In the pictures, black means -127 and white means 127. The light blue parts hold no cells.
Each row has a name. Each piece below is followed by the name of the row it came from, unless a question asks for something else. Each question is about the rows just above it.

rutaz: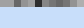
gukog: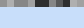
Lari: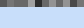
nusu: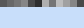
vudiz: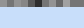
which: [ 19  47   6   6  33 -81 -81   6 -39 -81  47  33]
gukog
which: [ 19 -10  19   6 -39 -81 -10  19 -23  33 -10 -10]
vudiz
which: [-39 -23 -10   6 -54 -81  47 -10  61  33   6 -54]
nusu

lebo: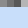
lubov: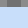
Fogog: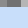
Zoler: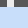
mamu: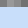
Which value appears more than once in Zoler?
[-39]
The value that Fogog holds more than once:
[-14]
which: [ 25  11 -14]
mamu
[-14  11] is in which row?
lubov

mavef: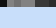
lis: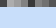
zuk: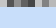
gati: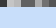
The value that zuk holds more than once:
[69]
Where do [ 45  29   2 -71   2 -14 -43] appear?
lis
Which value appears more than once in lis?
[2]
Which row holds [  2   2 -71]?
mavef
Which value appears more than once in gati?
[-30]
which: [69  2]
zuk
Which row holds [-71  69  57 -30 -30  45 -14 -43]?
gati

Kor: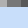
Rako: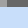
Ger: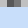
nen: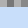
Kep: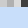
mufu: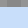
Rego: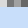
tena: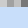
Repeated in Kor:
[-8]
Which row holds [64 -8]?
tena
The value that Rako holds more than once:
[-24]
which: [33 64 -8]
tena
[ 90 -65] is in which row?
Kep

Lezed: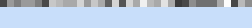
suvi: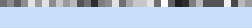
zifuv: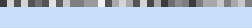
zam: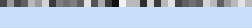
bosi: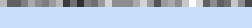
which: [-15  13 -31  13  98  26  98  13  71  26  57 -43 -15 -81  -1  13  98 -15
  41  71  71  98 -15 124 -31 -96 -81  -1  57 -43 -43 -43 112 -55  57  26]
suvi
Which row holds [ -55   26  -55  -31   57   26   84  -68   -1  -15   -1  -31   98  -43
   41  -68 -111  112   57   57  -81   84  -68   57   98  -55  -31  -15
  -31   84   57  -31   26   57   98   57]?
zam

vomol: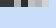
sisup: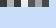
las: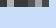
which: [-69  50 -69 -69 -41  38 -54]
las
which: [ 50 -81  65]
vomol
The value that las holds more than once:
[-69]
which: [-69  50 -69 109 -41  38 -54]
sisup
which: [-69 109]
sisup

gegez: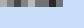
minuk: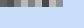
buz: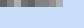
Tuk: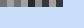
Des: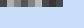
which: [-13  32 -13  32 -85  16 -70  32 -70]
Tuk
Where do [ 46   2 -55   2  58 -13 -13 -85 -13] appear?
gegez
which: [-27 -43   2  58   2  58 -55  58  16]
minuk
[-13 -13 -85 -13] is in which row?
gegez
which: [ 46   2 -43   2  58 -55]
Des
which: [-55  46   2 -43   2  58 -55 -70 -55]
Des
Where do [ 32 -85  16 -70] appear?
Tuk

